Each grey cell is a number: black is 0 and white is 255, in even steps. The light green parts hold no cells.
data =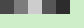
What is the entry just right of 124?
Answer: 205
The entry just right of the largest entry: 86
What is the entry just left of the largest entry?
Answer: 124

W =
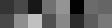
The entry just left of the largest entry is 142
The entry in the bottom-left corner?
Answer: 72
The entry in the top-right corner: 101
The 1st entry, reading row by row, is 52
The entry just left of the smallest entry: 148
